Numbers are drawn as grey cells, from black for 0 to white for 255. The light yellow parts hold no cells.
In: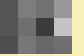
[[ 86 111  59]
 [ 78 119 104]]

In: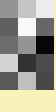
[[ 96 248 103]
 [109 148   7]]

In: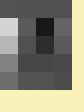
[[212  90  23]
 [182  80  45]]

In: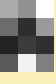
[[108  46 154]
 [ 35  60  47]]

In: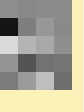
[[ 20 126 151]
 [217 180 168]]

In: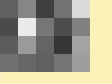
[[ 75 234 118]
 [ 91 154 100]]

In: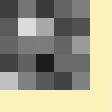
[[ 90 219 168]
 [101 123 124]]
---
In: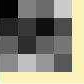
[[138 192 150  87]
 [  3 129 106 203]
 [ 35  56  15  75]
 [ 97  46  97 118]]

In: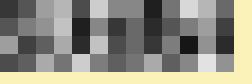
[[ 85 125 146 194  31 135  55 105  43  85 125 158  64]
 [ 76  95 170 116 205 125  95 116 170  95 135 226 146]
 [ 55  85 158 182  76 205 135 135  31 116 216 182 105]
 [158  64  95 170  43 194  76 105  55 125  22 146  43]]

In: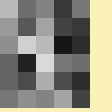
[[143 208 185  22  45]
 [119 143 131 163  67]
 [185 110 131  56 119]
 [154  88 163  67  56]
 [ 99  76 173  76  45]
 [ 99  33 217 119 110]]

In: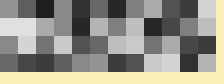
[[224 224 170 137  39 180 127 190  39  71 127 190]
 [137 212 115 201  82 104 190 201 115 170  71  60]
 [148  94  30 137  49 104  39 127 170  82  60 212]
 [104  71  60  94 137 148  60  82 201 212  49 180]]

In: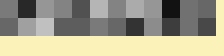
[[103 160 192  93  93 122 103  51 140  61 113  72]
 [122  40 150 131  81 181 131 171 150  18 113 103]]

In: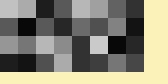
[[193 171  29  89 183 160  98  50]
 [150 118 183 139  50 202   8  39]
 [ 29  19  80 171  50  62 118  71]
 [ 89   8  89  39 107  80 130  19]]
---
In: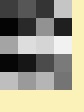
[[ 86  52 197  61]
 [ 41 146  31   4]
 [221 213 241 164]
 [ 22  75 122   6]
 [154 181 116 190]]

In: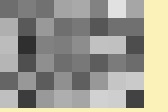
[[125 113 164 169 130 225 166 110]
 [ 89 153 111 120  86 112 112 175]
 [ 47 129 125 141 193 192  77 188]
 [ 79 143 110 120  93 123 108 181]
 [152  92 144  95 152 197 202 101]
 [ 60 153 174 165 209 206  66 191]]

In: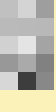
[[212 158 192]
 [185 184 186]
 [228 164 209]
 [170 129 152]
 [ 61 136 215]]

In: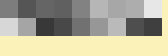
[[ 85 101  96 130 182 167 173 231 125]
 [165  56  72 113 151 186  78  63 215]]

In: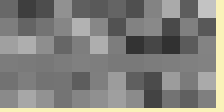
[[ 62  77 145  95  89 100  79 131 170  93 195 104]
 [100 115 134 178 135  82 130 137  73 128  88 126]
 [174 142 102 126 174 125  51  70  49  91 131 160]
 [122 120 124 128 126 121 121 124 126 128 130 124]
 [126 115 116  93 127 156  95  75 156 123 170 114]
 [167 146 116 133 144 159 139  67 115  96 127 138]]

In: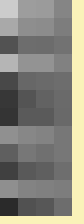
[[157 155 133 204]
 [142 140 125 169]
 [109 108 114  82]
 [147 147 129 181]
 [103 106 109  72]
 [ 84  98 106  55]
 [ 90  90 105  52]
 [135 131 119 144]
 [119 112 119  95]
 [ 89  95 110  64]
 [131 128 125 143]
 [ 81  87 109  42]]
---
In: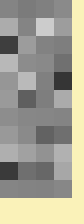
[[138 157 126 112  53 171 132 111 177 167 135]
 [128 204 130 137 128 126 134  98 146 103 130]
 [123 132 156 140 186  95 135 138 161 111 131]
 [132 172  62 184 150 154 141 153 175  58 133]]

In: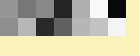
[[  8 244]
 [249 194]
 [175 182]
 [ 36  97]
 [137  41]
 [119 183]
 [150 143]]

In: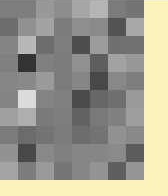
[[116 168 113 152 126 154 158 137  92 150]
 [124  83 112 162 136 112 129 146 138  95]
 [181 138 155  94  72 103 121 115 134 147]
 [167 142  78 144 134  74  98 109 134 135]
 [141 124 125 124 123 129 126 124 128 118]
 [152 163 109 128 154 132 122 116 136 153]
 [126 145 184  51 137 219 174 108  72 124]
 [126 109 133 128 134 132 160 123 146 164]]

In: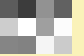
[[ 97 252 203]
 [146 159 245]
 [ 60 255 130]
 [ 92 205 133]]

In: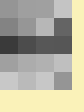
[[196 100  86 191 149]
 [160 183  87 177 199]
 [159 150  76 172 186]
 [149 131  58 160 200]]

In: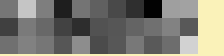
[[162  88 210]
 [159 130 109]
 [  2 112  89]
 [ 47 100 120]
 [ 73  86  87]
 [ 96  82  75]
 [116  45 141]
 [ 30  66  86]
 [126 104 118]
 [197 122 129]
 [118  64 112]]
